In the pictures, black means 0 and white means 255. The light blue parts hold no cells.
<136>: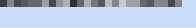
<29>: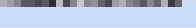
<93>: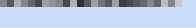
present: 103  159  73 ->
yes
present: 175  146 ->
no
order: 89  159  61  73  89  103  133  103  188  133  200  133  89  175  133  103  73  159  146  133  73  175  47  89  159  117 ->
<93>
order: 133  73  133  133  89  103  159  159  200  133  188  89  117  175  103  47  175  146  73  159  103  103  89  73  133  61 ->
<136>
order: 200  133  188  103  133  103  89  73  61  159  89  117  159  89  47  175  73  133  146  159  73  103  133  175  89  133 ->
<93>

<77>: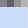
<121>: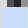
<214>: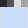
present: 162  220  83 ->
no
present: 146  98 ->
no
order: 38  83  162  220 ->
<214>
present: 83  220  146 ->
no
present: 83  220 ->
yes

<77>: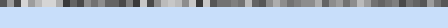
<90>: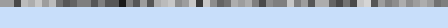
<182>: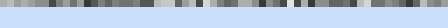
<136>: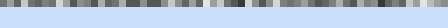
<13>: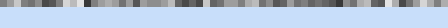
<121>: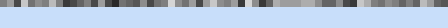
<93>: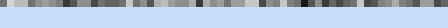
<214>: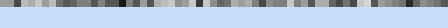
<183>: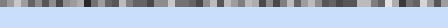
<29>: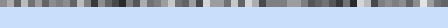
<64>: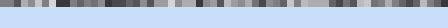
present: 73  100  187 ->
yes
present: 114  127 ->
yes
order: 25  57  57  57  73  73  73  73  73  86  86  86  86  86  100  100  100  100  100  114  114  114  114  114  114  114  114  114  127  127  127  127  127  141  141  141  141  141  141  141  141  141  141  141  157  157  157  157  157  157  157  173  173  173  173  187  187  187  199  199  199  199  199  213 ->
<93>

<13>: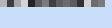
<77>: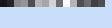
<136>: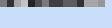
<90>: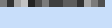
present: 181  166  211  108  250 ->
yes
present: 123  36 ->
no
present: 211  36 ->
yes
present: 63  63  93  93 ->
yes

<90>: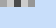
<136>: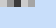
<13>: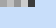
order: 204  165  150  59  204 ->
<136>
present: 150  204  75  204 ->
no
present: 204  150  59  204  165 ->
yes
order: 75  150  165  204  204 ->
<90>
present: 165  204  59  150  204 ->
no
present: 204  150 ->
yes
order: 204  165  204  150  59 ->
<136>

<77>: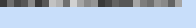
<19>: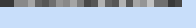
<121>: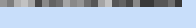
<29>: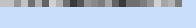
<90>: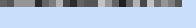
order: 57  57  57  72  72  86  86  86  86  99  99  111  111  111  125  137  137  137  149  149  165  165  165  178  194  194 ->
<121>
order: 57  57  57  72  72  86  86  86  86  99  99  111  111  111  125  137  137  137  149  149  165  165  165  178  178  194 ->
<19>
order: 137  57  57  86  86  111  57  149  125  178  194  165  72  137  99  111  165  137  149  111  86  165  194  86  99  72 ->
<121>

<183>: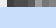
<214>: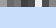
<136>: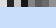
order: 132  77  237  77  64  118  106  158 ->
<214>
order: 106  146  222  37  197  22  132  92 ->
<136>
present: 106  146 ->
yes
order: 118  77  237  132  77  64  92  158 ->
<183>
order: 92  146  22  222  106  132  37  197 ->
<136>

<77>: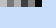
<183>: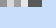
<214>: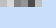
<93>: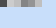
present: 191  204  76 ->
no
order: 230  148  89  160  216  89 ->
<183>
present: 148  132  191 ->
no
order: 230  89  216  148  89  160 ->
<183>
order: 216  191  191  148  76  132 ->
<214>

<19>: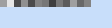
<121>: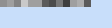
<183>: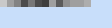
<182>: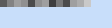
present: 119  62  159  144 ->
no
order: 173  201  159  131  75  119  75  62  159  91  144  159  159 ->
<183>
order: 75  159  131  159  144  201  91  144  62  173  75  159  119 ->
<182>
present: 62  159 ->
yes
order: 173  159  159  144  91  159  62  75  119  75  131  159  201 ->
<183>
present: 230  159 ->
no
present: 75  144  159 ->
yes

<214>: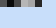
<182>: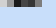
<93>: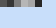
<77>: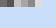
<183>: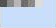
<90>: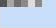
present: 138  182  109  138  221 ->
yes
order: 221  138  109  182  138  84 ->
<183>
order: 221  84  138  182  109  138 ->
<183>
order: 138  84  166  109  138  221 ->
<90>
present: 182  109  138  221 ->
yes
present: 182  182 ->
no
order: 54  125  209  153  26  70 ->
<182>

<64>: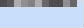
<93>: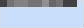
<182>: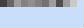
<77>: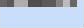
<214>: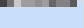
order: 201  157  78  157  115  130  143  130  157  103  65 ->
<182>
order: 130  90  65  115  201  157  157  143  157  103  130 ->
<214>
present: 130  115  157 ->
yes
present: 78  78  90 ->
yes

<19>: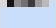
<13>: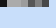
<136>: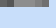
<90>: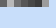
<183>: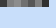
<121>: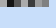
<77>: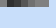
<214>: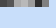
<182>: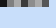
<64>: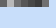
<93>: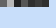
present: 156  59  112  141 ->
no
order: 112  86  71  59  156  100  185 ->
<90>
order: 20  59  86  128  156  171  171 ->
<121>
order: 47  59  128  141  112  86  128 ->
<183>
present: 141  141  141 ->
yes
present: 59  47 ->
yes
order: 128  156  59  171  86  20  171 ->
<121>

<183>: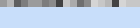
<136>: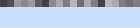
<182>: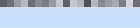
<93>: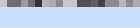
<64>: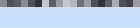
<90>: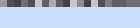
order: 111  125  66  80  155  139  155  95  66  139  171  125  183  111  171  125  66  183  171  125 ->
<136>
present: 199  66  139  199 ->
no

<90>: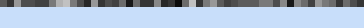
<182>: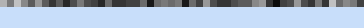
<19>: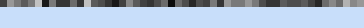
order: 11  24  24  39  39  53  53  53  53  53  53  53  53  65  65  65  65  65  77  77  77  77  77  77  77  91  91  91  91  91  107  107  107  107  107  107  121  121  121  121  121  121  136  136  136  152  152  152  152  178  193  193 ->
<90>
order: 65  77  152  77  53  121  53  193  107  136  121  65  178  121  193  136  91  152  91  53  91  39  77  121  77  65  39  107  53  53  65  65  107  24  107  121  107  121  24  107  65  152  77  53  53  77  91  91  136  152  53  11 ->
<182>
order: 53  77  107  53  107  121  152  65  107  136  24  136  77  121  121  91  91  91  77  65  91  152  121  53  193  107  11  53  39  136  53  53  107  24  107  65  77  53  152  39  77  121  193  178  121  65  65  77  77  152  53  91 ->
<90>

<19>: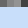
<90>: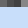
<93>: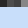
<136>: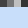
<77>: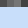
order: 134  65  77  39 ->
<93>
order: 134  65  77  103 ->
<90>
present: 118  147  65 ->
no
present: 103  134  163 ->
no
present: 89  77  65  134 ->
no
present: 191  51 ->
yes

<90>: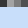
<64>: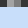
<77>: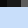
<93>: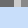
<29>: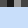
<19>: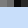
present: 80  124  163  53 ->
no
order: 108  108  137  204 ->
<93>
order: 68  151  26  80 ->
<29>

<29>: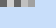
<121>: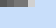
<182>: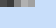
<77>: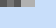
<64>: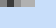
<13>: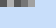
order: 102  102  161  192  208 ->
<29>
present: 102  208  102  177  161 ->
no
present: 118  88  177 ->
yes
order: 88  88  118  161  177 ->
<13>
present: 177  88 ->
yes
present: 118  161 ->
yes

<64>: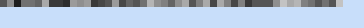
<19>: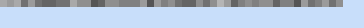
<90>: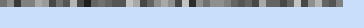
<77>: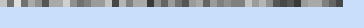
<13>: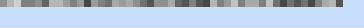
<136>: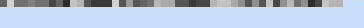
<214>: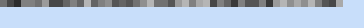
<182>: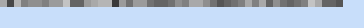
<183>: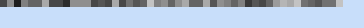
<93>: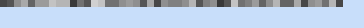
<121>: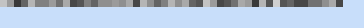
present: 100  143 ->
yes
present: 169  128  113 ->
no
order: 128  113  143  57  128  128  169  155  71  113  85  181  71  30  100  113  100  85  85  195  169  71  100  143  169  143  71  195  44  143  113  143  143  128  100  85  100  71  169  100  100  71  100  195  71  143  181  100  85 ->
<90>
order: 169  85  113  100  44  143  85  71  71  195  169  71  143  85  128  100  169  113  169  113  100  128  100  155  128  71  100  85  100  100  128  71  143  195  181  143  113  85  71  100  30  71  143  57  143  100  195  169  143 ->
<183>
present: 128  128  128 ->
yes

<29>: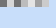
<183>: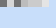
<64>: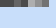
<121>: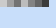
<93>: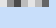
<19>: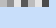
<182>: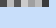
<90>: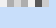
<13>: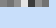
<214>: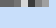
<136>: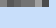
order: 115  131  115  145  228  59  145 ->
<13>
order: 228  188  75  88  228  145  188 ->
<19>

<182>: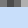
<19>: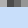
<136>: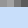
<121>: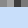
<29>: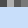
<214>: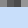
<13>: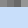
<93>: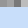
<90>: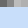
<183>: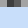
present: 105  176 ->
yes
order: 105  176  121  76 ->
<182>
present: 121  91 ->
yes
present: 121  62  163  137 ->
no

